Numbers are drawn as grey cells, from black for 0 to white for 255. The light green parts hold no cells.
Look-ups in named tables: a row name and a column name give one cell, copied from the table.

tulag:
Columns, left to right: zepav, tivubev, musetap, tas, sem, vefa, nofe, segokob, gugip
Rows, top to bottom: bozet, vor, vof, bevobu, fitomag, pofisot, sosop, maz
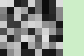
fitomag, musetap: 120
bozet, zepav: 220
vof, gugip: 135
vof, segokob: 37
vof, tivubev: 62
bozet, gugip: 221
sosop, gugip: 213
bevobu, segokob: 135
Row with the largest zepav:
bozet

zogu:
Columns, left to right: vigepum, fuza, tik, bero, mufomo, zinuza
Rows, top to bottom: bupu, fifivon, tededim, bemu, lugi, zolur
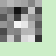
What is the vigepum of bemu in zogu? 149
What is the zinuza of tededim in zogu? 126
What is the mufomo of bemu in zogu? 176
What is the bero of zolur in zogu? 216
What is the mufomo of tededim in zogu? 146
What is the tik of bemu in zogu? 245
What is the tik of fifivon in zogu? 17
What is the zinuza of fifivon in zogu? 70
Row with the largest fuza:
zolur

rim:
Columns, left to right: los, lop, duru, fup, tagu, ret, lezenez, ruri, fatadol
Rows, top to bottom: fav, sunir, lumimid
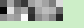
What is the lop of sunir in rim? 225
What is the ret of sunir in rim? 167
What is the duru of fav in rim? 92
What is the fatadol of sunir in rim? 102
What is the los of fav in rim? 84
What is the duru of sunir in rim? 142

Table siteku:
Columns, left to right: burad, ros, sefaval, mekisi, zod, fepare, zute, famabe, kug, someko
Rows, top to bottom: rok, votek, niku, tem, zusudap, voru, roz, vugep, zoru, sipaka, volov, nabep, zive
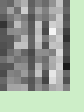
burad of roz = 80
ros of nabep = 145
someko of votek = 102
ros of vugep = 110
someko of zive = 127
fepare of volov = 195
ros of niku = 119
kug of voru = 203

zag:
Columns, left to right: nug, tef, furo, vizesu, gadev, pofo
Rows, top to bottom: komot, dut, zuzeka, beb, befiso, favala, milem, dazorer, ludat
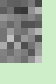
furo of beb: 126
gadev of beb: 83
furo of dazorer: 136
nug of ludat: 125
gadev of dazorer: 87
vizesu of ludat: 112
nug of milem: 171

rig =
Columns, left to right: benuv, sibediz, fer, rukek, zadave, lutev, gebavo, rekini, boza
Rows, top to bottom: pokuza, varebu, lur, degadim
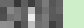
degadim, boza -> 85
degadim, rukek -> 90
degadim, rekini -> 65
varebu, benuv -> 76
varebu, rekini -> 91
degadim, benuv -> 145
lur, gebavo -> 123
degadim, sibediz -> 142
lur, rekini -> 89
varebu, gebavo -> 113
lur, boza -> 88
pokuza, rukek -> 94
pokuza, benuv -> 105
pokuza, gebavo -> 123
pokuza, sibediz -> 105

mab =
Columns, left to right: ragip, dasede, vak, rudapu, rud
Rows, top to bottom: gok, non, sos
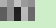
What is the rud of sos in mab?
106
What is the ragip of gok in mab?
174
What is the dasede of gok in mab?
145
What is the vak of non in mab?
31
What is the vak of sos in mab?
34
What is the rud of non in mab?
105
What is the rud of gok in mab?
145
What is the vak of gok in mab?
193
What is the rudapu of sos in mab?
185
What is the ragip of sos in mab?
94
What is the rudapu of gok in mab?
154
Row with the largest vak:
gok

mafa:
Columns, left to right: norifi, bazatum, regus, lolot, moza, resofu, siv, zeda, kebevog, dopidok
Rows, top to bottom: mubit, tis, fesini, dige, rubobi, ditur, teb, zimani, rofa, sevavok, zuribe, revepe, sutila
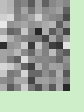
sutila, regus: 132
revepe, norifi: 140
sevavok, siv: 132
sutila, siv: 146
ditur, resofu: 117
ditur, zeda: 163
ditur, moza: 121
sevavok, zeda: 162
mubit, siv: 97
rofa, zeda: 128
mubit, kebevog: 148
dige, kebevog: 94
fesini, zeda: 137
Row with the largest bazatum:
fesini

